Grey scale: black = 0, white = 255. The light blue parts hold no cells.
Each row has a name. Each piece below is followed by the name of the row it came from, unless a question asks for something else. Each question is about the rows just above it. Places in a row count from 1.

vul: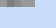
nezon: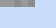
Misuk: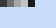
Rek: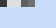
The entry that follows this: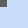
| 111 |
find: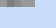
vul
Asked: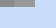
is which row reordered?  nezon

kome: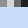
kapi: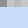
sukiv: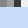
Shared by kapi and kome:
| 144 |
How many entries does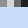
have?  4
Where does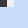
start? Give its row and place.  sukiv, 3
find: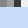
sukiv
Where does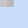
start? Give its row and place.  kapi, 2
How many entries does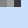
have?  3

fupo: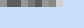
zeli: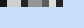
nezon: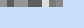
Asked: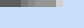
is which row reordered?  fupo
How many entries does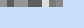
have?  9
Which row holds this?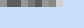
fupo
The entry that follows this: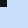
| 207 |
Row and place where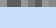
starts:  fupo, 1
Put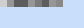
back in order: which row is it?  fupo

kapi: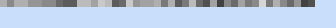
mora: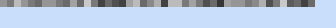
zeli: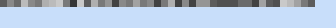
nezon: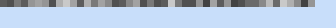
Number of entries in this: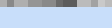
16
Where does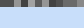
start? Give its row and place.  nezon, 27

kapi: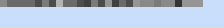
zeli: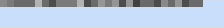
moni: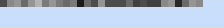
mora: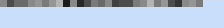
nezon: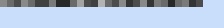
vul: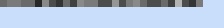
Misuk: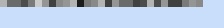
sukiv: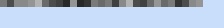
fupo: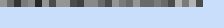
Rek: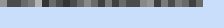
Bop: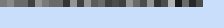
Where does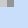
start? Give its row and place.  Misuk, 6
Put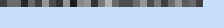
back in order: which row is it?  Bop
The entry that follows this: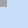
| 76 |
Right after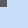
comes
| 106 |

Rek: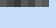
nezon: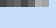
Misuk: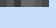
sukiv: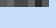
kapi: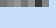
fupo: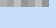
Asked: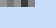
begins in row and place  kapi, 3
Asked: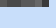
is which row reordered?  Rek
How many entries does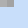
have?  2
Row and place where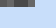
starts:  sukiv, 1

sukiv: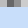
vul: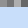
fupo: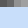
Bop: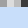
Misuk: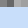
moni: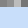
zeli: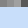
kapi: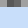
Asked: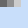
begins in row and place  sukiv, 2
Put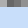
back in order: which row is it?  vul
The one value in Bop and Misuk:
| 160 |
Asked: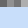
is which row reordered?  vul
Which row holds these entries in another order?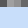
fupo
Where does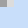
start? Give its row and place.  Bop, 1
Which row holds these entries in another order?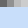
sukiv

